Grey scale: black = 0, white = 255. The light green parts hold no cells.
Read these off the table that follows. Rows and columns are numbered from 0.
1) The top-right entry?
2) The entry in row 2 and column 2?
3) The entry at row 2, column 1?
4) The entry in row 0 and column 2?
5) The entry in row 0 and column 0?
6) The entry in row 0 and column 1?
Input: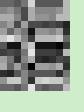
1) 185
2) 133
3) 172
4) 87
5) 103
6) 103

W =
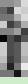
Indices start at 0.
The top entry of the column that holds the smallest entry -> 144
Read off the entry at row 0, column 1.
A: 144
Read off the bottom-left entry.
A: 117
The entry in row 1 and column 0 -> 102
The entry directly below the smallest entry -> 204
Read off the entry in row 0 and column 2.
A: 158
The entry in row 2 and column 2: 174
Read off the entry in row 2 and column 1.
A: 117
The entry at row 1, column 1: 63
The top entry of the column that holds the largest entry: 218

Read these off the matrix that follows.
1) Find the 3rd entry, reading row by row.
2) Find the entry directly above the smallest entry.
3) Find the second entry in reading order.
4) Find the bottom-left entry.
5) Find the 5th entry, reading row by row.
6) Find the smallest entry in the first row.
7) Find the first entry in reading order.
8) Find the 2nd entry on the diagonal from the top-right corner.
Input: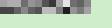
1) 174
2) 228
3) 174
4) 69
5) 148
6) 56
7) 162
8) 122

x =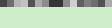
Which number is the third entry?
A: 182
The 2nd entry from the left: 110
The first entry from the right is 170
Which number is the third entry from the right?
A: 110
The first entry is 69

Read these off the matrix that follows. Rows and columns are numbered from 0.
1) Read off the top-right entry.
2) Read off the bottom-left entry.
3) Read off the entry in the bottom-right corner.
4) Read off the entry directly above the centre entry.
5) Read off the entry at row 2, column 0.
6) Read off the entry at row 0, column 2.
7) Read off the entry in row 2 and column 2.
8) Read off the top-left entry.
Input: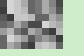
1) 73
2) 102
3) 102
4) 185
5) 88
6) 199
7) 199
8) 73

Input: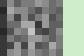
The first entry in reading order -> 68
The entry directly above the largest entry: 168
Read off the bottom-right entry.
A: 109
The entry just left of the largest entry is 124
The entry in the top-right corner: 124
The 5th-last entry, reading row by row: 153
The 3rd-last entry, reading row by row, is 109
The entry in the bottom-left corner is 56
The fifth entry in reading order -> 124
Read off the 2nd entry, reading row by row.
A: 139
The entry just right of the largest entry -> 82
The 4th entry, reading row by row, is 124
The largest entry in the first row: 153

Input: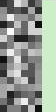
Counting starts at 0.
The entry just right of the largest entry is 140
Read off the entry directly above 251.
87
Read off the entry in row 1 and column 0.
140
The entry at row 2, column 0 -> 152
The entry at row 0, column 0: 46
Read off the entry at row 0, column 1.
73
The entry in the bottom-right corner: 16
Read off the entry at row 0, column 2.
225
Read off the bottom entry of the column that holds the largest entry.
128
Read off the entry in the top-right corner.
115
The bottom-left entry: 46
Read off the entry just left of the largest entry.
140
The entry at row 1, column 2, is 87
